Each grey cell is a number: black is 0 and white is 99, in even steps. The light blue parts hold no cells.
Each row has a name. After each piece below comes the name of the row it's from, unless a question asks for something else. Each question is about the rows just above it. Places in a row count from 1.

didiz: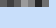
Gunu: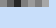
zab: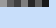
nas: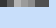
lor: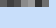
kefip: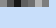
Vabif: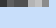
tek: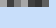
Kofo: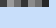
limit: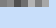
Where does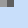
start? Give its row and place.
zab, 1
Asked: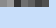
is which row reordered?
lor
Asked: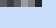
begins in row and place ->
didiz, 1
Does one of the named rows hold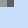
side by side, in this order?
yes
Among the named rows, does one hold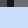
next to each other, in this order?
no

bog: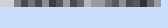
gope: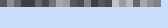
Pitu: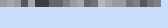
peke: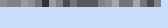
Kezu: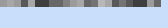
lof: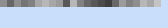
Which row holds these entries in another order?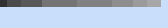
peke
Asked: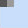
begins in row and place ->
bog, 9
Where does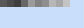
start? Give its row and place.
lof, 14

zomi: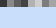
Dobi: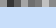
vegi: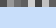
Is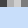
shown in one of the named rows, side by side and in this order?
yes
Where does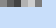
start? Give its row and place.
zomi, 2
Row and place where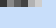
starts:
zomi, 1

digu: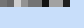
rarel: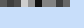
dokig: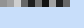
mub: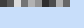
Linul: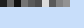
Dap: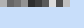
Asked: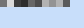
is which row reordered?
mub
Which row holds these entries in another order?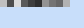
Dap

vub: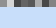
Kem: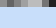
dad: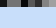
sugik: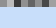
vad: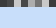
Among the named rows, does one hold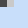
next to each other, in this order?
yes
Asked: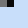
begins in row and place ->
dad, 3
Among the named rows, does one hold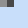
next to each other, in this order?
yes
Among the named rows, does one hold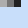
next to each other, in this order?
no

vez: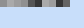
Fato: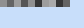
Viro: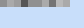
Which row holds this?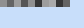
Fato
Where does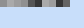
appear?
vez

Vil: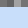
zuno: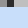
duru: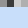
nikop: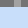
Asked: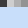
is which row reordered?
duru
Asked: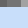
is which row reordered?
Vil

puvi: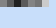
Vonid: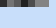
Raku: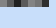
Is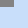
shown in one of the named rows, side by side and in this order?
yes
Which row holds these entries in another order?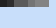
Raku
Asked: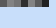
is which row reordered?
Raku

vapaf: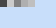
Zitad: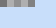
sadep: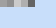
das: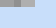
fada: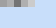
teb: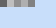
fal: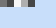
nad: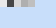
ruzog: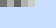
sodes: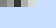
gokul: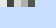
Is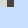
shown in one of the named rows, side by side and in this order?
no
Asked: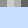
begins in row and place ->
sadep, 2
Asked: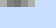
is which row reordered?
Zitad
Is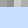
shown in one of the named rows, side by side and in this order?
yes
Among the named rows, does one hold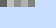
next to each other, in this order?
yes

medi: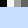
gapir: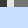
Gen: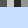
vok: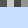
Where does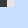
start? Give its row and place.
gapir, 1
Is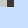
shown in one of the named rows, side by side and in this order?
no
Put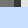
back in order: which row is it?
gapir
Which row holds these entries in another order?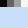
medi

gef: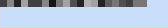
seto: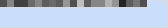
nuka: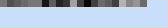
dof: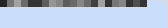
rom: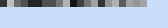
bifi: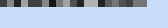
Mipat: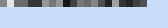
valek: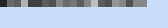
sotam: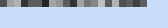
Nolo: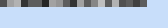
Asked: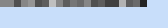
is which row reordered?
valek
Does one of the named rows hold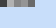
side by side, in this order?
yes
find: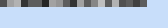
Nolo
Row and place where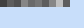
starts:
valek, 6
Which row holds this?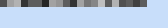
sotam
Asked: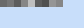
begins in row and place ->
valek, 10

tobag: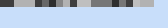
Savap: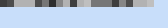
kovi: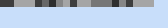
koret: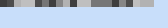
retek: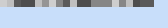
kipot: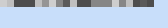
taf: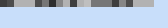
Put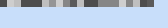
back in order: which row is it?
kipot
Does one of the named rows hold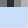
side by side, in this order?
yes
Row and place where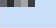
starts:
kovi, 7
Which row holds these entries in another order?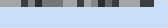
kovi
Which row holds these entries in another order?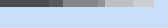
kipot

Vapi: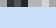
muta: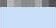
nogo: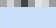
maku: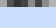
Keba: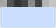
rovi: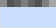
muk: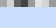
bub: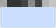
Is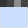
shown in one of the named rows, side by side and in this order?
yes
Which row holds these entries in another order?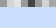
nogo
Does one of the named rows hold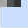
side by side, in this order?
yes
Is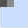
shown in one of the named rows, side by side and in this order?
no
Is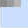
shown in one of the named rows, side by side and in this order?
no
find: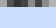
maku

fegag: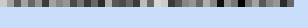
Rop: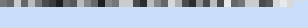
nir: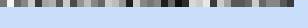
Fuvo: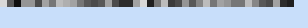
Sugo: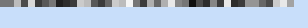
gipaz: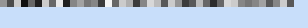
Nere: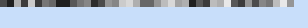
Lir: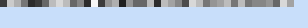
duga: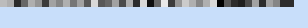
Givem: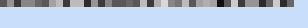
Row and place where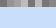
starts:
Lir, 30
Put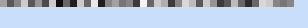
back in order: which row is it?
gipaz

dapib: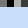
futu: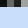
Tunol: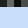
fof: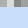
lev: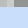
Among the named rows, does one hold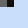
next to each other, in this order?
yes
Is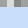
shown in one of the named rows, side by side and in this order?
no
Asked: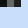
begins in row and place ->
futu, 1

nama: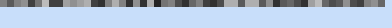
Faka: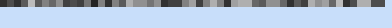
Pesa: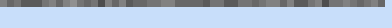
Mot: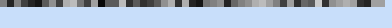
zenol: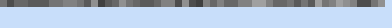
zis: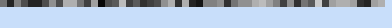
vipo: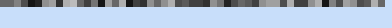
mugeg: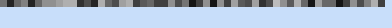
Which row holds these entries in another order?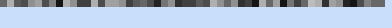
vipo
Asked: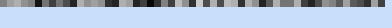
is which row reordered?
zis
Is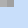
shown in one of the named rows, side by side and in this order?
yes
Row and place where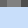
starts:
zenol, 23
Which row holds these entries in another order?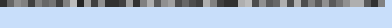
nama
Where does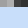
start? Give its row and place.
nama, 12
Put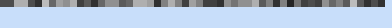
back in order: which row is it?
Faka

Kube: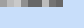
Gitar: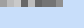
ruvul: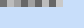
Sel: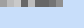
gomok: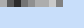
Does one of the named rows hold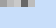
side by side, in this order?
yes
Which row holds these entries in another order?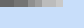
Gitar
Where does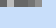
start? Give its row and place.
Sel, 4

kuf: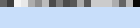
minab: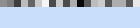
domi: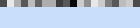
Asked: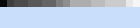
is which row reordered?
kuf
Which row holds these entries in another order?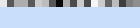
minab
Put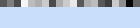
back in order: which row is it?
minab

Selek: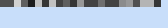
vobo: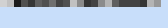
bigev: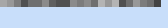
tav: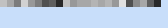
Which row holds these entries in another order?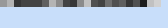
vobo
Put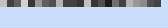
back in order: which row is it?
Selek

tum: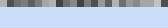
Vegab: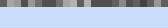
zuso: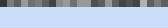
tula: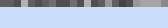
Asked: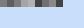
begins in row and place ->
tum, 4
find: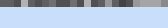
tula
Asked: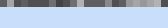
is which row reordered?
tula
